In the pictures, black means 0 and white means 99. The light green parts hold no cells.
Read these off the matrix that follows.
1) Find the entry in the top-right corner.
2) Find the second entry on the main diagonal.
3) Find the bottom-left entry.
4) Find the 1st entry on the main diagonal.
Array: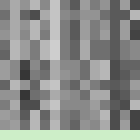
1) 30
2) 66
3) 57
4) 53
